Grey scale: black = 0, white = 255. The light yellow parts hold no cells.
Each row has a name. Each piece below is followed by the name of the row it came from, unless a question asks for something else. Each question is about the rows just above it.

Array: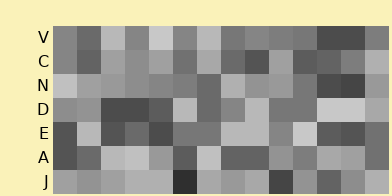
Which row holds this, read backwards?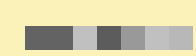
A
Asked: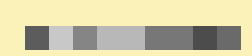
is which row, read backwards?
E

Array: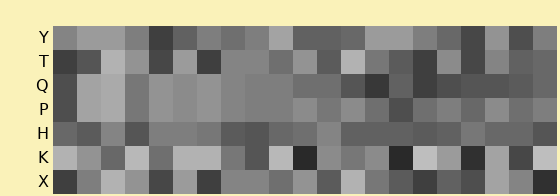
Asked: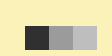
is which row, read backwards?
K
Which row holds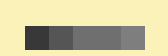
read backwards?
Q
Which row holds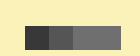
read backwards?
Q
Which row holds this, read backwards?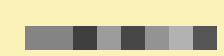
T
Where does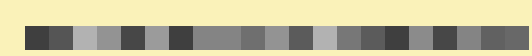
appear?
T

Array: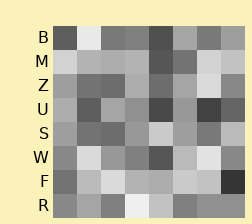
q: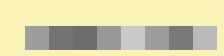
S
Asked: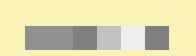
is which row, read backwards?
R

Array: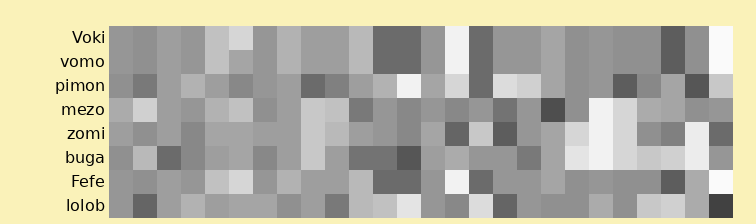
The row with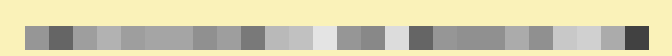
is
lolob
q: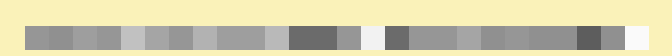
vomo
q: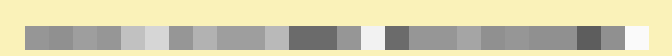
Voki
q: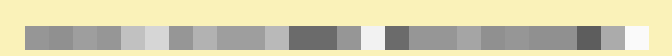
Fefe
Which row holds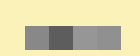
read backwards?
pimon

